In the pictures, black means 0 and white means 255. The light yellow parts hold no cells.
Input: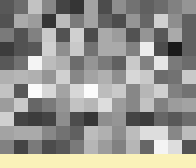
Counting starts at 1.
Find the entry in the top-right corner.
149
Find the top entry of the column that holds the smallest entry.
129
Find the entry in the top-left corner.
88
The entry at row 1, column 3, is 194
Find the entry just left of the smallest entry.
76
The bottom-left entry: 129
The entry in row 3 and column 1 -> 122
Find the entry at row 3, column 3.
129
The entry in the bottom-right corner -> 82
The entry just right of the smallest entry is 96
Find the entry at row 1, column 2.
108
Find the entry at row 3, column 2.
82
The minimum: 26
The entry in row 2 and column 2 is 170
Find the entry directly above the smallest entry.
170
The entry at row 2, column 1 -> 82
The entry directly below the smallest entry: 122
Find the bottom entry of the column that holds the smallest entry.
221

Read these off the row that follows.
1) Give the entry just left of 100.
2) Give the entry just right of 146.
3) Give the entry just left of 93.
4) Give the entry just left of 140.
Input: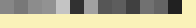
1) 113
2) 196
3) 86
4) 120

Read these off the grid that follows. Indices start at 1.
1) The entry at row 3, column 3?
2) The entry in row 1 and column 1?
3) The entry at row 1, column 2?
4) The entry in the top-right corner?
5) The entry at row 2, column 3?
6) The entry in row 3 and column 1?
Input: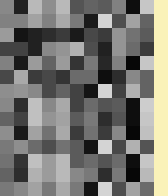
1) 33
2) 136
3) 33
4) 198
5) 162
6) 155

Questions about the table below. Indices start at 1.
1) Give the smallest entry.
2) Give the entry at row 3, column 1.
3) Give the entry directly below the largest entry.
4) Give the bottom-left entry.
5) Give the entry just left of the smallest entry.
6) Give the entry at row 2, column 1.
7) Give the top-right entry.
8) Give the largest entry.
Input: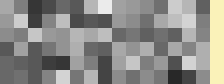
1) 40
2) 140
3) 80
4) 104
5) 118
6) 153
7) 96
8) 235

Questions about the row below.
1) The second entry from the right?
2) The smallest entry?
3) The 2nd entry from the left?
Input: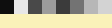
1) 183
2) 14
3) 231

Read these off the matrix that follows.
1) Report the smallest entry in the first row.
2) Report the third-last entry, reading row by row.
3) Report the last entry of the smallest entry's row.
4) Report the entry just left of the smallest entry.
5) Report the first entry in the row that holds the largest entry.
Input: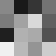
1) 25
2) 185
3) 115
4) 136
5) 240

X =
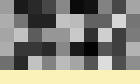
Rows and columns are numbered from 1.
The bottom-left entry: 111
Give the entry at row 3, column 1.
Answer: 165
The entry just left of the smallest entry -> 26
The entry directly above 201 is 187
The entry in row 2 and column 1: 173
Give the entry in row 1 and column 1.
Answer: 157
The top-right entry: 165
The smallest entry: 2
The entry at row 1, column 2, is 26
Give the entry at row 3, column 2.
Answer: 194
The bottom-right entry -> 142
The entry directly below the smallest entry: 85
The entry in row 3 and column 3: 92
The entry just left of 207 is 49
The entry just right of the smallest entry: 85
